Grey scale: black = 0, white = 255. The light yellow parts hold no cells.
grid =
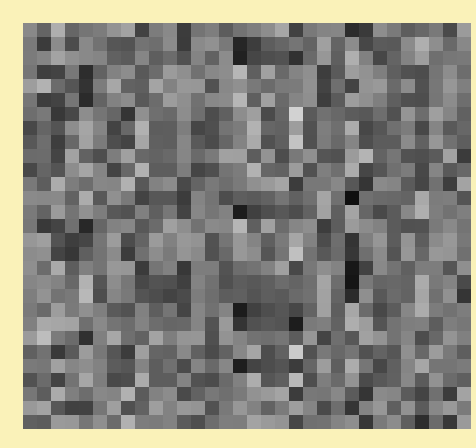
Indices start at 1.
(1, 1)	137
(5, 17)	121
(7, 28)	149
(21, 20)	71
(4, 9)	89
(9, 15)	102
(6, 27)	95
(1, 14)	126
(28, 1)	153
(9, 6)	123
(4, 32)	109
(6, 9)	89
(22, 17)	81
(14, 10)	95
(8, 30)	133
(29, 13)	78
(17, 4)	55
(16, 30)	139
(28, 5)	66
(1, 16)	115
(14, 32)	127
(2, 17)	61
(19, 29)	171
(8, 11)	94
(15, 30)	122
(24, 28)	144
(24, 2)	114
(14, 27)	91
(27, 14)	120
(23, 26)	147
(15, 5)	40
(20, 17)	84
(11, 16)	124
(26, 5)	166
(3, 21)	106
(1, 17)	126
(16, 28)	148
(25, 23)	94
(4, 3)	67
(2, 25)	71

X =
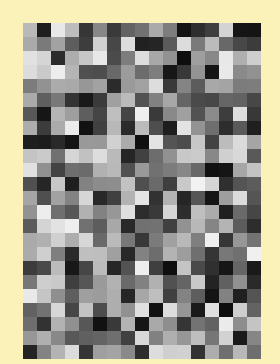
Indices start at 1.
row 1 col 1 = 185
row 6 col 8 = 187
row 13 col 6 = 40
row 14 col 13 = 191
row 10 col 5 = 193
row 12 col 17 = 92
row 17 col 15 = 120
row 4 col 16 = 138
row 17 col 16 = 112
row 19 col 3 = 201
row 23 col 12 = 151
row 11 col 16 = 166
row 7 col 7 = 191
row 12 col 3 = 199
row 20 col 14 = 20
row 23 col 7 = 111
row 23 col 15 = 210
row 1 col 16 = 21
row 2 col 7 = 71
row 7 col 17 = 56
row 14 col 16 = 106
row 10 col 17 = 89
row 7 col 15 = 61
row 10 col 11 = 145
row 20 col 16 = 32
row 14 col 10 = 57
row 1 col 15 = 211
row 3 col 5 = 199
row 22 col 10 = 169
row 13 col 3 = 162
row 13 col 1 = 165
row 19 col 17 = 42
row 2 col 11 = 90
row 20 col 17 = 84
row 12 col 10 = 106
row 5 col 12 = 132
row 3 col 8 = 125
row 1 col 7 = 58
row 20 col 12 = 131

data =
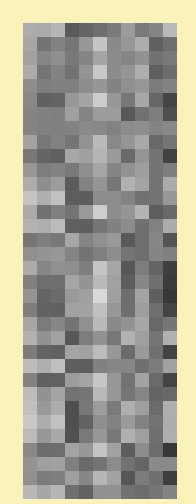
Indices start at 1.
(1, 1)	172
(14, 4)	116
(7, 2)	129
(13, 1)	196
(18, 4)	142
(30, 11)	174
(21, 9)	157
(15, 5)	95
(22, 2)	123
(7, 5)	132
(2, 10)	97
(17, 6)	128
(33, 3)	126
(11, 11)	126
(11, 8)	146
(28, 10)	107
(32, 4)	128
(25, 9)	112
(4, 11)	109
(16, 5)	133
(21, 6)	192
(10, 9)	149
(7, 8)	88
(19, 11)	60
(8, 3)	128
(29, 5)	99
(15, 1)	178
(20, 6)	217
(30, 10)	112
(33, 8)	86
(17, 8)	117
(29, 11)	173
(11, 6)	166
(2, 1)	167
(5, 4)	128
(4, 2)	117
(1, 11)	185
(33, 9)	124

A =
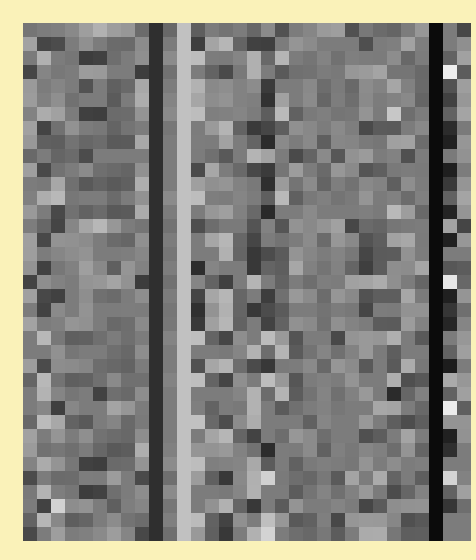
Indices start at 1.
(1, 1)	117
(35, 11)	118
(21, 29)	146
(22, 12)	193
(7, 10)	47
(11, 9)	145
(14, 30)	11
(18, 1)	147
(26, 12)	193
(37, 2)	124
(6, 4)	113
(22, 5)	145
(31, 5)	124
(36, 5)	101
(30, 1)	161
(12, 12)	193
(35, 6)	124
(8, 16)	99
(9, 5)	103
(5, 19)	124
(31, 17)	114
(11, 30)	11
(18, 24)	101
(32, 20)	97
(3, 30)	11
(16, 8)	102
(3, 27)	141
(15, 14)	109
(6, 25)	138
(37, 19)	124
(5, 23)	123
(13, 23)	116
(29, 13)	193
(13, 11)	139
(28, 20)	112
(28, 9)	124
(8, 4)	146
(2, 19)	124
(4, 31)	238

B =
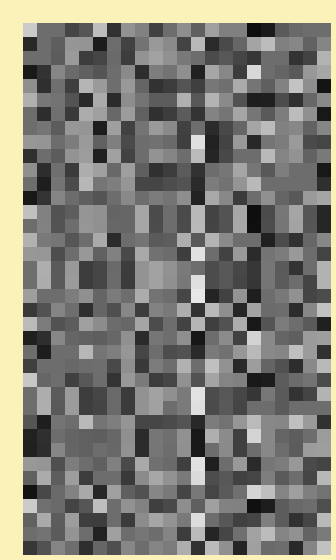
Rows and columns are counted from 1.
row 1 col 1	203
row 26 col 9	122
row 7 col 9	96
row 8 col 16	102
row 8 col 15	72
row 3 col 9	147
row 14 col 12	74
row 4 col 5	96
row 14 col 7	100
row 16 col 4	86
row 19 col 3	90
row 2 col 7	109
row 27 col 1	109
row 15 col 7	103
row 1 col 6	190
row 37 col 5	109
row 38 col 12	174
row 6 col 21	103
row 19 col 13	222
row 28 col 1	109
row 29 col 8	149
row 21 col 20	44
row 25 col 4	104
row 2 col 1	40
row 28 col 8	59
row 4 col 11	115
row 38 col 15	144
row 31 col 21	156
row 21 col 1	57
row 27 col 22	179
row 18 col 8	60
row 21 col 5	47
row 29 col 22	49
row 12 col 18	109
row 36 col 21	70
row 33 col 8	57
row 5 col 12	84
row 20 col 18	109
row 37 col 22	122
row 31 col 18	136
